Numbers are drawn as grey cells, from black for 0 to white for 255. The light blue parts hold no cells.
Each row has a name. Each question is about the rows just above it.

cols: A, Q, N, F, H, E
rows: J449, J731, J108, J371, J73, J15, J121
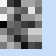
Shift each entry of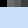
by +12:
[ 13 120 105  74]
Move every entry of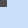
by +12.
[90]

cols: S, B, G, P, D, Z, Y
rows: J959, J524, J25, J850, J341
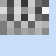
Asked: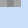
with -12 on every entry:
[152 125 152]
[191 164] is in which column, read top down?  P
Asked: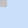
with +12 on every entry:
[203]
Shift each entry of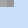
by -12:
[152 138]
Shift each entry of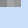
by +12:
[149 176 162]
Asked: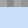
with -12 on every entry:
[152 125 152 138]

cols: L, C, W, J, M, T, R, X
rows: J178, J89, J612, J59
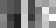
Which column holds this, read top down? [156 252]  X
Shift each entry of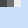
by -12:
[ 60 102 226]
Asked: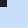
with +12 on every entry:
[44]
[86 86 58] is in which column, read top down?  C
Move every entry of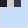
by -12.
[ 20 196  46]

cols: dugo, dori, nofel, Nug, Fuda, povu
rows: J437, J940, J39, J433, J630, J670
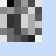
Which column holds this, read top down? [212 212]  Nug
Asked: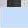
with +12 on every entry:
[212  62  74 224]
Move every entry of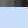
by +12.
[119 103  74  47]
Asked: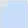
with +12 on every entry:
[239]
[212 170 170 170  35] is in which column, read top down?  Fuda

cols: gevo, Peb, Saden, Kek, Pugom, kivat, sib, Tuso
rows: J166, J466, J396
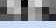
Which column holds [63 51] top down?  Kek
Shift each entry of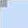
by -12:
[149]
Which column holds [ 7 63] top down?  Kek
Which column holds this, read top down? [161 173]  Pugom
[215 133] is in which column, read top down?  kivat

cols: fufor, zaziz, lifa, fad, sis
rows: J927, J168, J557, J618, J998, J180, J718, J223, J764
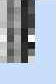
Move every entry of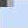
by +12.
[ 87 184]
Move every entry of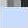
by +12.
[211 128 170  57]
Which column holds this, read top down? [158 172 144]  lifa
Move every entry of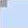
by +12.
[170]
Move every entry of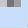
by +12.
[211 128 170]
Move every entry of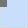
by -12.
[104]
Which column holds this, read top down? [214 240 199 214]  fufor

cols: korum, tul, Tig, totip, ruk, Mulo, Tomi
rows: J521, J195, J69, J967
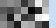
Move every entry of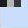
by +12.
[ 39 193  68]
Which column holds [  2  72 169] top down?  ruk
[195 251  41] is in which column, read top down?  Tomi
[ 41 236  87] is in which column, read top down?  Mulo

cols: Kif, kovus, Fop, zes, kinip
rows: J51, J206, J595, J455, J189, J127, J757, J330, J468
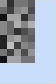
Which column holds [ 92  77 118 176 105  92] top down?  kinip
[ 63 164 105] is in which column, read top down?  kovus
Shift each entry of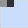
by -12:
[136  36]
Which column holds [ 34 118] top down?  Kif

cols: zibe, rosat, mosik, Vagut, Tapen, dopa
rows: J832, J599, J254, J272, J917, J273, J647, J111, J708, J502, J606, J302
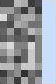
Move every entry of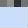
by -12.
[102 131  36 102]
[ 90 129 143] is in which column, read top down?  mosik
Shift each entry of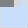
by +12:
[141 141 228]
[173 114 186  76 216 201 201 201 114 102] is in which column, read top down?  Tapen

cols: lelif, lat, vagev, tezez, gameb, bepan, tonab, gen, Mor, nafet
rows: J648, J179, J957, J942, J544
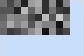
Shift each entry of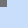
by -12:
[102]
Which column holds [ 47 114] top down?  nafet
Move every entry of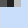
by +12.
[ 97  46 199]
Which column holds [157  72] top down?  nafet
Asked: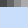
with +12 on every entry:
[ 84 113 154 183]

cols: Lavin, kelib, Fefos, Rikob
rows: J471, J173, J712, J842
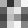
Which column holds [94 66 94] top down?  Lavin
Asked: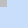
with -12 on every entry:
[178]
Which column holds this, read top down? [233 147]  Fefos
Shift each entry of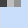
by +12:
[ 78 202 159]
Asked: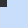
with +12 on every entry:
[62]
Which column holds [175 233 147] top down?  Fefos

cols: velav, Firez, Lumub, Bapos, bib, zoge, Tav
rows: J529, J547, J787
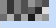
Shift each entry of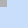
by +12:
[189]
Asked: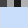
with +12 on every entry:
[ 79 177  39 189]
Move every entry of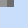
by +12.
[161 121]
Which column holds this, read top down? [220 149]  Tav
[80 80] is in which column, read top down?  Bapos

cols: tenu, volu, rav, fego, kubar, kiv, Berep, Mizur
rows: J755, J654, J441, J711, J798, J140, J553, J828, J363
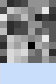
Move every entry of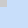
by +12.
[215]
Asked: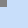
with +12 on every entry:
[142]
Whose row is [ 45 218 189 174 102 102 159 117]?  J363
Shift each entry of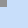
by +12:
[158]
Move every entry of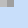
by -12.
[177 147]
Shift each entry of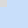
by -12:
[206]

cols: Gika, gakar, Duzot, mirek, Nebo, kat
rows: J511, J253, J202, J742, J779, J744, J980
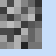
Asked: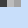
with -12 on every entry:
[ 49 176 151]
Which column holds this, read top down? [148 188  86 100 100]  Nebo
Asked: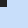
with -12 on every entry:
[23]
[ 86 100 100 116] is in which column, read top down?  Nebo
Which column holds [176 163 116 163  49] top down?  Duzot

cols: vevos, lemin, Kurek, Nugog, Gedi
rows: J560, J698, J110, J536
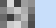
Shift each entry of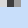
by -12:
[204  49 145]
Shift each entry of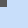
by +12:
[101]
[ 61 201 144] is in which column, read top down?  Kurek
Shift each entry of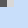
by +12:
[101 228]
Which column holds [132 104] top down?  vevos
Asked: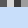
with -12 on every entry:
[ 77 204  49 145]

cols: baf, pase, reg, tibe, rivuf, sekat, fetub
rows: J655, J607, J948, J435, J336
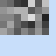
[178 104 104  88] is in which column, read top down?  reg
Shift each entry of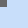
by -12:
[92]

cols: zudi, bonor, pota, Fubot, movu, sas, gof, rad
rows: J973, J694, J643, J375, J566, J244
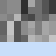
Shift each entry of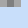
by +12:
[178 139 178]
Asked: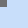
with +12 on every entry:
[124]
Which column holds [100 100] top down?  zudi
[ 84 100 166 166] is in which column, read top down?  gof
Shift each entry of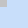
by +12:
[207]

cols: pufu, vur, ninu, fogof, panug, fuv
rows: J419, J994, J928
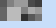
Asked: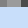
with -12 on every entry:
[117 143 143  62]
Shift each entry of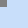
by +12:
[141]
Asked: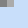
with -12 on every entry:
[117 159]

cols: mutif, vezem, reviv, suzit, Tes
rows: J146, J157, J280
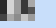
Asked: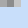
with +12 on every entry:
[180 152 209]
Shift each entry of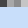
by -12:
[ 56 156 128 185]
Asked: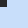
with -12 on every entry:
[29]
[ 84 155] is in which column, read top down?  Tes
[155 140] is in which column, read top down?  reviv
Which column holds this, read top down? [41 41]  mutif

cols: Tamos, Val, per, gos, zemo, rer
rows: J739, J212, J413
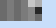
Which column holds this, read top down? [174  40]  rer
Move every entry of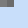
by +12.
[135 119]
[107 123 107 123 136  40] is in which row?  J212
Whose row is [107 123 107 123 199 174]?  J739
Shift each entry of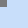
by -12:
[111]
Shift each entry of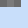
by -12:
[ 95 111  95]

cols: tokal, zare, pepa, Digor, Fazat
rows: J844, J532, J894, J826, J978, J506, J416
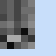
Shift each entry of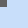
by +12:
[110]
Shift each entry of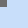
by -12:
[98]
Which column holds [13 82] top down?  Digor
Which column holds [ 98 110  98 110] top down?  Digor
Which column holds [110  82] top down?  tokal
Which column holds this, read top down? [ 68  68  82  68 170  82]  pepa

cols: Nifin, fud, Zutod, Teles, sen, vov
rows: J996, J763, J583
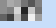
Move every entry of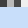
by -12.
[ 50 174  62 227]
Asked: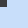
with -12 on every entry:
[50]
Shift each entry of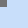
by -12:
[103]

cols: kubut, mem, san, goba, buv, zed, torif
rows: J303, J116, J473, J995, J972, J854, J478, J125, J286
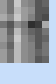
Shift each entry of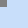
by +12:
[141]
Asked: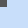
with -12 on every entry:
[75]
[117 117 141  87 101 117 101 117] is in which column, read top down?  mem
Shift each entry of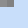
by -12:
[129 117]

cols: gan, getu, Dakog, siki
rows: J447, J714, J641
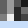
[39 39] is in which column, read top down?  Dakog
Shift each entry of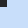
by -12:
[27]

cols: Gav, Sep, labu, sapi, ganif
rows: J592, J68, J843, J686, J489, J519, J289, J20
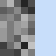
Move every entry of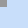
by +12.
[165]
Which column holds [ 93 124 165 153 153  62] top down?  Gav
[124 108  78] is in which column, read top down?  Sep
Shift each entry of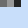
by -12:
[ 96 141  24]
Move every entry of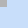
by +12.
[192]

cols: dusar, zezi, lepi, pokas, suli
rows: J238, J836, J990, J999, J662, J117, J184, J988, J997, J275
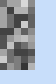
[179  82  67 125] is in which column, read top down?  lepi
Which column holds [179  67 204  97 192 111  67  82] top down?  pokas
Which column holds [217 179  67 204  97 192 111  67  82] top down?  pokas
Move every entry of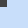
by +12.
[79]
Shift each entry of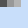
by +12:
[ 94 164 191]

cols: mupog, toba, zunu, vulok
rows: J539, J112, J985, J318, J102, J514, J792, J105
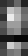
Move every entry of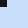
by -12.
[9]
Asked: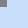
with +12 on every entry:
[140]
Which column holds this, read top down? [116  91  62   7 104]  vulok
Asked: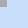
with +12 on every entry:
[182]
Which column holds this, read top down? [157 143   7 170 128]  zunu
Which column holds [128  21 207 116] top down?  toba
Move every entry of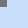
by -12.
[104]

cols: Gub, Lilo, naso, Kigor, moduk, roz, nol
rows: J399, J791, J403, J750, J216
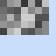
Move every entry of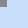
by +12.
[148]
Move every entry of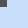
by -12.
[70]
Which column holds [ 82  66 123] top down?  roz
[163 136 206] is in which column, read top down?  moduk
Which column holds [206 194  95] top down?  Kigor
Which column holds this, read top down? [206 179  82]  moduk
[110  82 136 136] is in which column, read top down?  nol

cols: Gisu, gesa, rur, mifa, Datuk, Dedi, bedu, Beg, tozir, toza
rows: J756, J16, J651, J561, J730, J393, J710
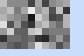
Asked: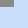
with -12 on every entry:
[126 126]
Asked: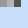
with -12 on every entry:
[141 168  70]

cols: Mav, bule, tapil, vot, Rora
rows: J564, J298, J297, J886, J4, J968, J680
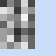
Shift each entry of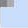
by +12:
[144 185]
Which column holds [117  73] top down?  Rora
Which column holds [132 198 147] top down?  bule
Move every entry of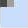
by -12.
[ 61 147]
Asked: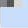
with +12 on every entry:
[144  99 226]
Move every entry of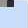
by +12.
[159  58]
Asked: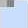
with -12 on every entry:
[173 120]

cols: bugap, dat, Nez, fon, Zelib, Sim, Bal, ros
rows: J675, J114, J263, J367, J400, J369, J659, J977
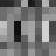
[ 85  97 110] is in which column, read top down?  Sim
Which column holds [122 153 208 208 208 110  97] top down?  Bal
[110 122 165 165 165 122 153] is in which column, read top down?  Zelib

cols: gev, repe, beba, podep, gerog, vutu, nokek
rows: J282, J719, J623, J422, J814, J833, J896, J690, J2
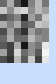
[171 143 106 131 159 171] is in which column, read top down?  repe
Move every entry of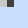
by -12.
[188  52]
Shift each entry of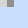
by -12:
[202 131]
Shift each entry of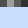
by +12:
[ 90 171 102  61]
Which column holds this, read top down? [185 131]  nokek
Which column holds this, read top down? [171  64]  repe

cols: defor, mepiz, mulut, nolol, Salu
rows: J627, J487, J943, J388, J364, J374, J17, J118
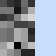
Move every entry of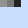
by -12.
[134 108  24]
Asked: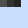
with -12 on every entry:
[67 38 24]
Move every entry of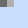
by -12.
[ 95 163]
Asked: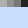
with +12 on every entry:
[187 158 132  48]
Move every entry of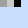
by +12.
[171 213  18]
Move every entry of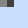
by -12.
[121  53]
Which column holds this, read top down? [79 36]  Salu

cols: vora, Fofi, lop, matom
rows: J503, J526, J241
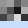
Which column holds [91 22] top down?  lop
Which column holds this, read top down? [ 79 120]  Fofi
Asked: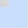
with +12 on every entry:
[228]
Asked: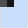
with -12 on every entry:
[67 10]
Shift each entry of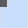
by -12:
[79]
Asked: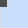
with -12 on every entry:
[67]
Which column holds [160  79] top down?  Fofi

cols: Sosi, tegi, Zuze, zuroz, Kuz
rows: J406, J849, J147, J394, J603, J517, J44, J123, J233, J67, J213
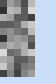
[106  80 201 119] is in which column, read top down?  Kuz
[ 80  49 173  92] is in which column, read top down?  Sosi
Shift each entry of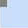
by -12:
[119]
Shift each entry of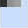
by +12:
[ 61 156 169]
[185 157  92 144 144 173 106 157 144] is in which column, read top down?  tegi

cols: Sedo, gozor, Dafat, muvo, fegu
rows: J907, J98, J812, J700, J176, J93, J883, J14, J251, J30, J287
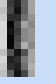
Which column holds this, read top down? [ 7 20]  gozor
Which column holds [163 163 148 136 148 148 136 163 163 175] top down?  fegu
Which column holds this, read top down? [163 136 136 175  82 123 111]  muvo
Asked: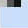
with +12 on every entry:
[202  94  32]
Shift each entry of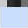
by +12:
[214  58  45 123]
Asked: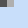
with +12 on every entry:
[ 94 187]
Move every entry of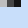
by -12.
[178  58   8]

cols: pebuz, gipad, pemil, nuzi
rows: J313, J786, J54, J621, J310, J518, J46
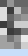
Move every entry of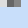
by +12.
[233 114 145]
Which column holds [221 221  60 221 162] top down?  pebuz
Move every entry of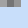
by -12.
[150 105 137]
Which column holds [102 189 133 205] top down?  pemil
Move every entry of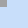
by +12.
[174]

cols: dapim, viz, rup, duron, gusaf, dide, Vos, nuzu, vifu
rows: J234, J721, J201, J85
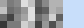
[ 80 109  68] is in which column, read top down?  dide
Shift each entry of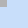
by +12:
[191]
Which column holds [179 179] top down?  nuzu
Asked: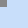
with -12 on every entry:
[124]
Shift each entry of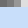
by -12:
[ 97 111 139 211]
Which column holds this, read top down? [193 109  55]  dapim

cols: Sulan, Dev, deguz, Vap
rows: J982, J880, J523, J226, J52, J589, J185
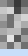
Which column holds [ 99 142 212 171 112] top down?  Vap
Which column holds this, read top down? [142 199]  Sulan
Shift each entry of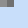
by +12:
[154 124]
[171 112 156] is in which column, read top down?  Vap
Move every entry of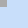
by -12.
[159]
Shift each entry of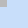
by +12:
[198]
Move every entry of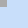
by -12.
[159]

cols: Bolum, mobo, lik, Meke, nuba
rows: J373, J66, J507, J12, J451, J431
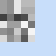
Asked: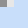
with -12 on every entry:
[132 219]
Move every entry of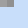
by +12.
[171 156]
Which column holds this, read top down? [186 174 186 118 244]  nuba
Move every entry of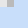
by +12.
[243 198]

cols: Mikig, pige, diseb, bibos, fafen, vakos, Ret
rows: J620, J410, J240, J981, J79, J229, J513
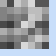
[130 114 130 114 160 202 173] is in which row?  J229
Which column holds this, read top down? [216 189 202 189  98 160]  fafen
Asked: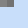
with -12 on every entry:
[118 102]

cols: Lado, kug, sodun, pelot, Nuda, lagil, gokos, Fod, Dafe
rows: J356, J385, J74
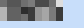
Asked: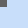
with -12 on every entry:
[86]
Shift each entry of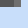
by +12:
[ 98  98 123]
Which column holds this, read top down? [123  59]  Nuda
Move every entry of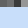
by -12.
[ 86  99  47 138]
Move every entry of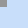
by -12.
[138]
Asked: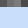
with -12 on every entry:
[ 74  99 111  62]
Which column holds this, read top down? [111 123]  Fod

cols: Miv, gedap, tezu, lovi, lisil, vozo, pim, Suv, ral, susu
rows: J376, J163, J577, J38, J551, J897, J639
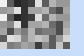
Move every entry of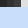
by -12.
[ 26  38  50 212]
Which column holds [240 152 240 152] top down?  Miv
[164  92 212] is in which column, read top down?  Miv
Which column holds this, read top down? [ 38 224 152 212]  tezu
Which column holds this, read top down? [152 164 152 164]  susu
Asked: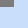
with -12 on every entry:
[112 112]
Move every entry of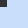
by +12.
[62]

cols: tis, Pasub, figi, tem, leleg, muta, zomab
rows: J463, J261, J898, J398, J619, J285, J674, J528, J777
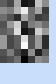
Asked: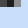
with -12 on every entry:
[ 59  19 129]
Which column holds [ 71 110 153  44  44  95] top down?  zomab
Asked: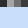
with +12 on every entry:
[ 56 177 122  71]
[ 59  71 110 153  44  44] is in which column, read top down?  zomab

